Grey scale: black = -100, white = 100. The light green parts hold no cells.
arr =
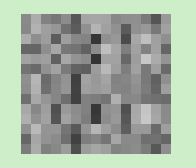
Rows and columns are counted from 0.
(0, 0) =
8
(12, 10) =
8
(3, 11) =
26
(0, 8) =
29
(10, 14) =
9
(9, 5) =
10
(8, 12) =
-9
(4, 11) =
23
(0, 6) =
29
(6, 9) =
2
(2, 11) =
31
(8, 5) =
-49
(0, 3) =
-7
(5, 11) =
26
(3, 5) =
-10
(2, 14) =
12
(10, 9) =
20
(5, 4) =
-4
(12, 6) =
-1
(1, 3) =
18
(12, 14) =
-20
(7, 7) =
21
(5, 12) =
-5
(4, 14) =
16
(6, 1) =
43
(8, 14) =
-16
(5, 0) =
-10
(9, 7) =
-57
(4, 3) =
-24
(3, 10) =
-1
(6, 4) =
15
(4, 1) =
21
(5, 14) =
-17
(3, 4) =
-7
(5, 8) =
45
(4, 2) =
25

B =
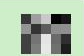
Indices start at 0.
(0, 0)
-57
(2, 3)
-17
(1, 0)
16
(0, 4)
-82
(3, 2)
81

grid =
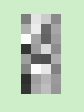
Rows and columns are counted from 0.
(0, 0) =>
-1
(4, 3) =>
36
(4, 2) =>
-37
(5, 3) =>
0
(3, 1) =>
22
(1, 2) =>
-18
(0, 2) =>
59
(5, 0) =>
3
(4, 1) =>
-34

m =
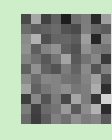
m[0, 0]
-43
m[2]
[9, 40, -39, -21, -19, -27, 24, -71, 7]
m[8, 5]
30
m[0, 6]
-3
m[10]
[-17, -52, -27, 1, -12, 12, -3, 4, -29]
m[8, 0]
-52
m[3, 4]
-25
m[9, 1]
-49
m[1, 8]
-29
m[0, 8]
24
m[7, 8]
-65
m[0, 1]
30
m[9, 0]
-3
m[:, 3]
[-24, -16, -21, 14, -9, -35, 3, 3, -3, -9, 1]
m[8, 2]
-35
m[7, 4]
12
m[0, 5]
-13
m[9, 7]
40
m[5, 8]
0
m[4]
[3, -11, -31, -9, 29, -30, -10, 7, -55]
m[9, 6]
10
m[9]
[-3, -49, -17, -9, 21, -30, 10, 40, -66]
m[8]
[-52, 7, -35, -3, -44, 30, -2, -58, 65]
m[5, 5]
-22
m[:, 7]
[-67, -20, -71, -5, 7, -34, 25, 36, -58, 40, 4]
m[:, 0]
[-43, -15, 9, 14, 3, -25, 8, 26, -52, -3, -17]
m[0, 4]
-77

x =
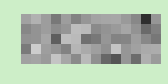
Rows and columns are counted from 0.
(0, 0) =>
26
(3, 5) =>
42
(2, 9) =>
3
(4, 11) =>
-15
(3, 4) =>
2
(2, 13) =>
-7
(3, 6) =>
33
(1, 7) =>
8
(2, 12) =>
7
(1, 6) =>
45
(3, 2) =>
24
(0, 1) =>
39
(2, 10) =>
4
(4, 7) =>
13
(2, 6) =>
-13
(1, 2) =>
23
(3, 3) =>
16
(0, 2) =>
23
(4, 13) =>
21
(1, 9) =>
21
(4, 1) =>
29

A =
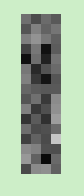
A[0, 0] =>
-13
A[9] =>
[0, -56, -38, 13]
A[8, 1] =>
-12
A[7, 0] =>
-20
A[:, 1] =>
[-40, 1, 15, -7, -14, -68, -56, -29, -12, -56, -29, -41, -23, 1, -24, 8]
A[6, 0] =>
0
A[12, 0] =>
-50
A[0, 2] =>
-16
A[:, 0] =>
[-13, -34, -1, -49, -88, -7, 0, -20, -33, 0, -60, -14, -50, 8, 19, -43]
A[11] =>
[-14, -41, -37, -16]
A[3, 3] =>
-28
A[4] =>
[-88, -14, -74, -10]
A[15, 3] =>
-24
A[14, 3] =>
-18
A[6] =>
[0, -56, -84, -33]
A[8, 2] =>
-55
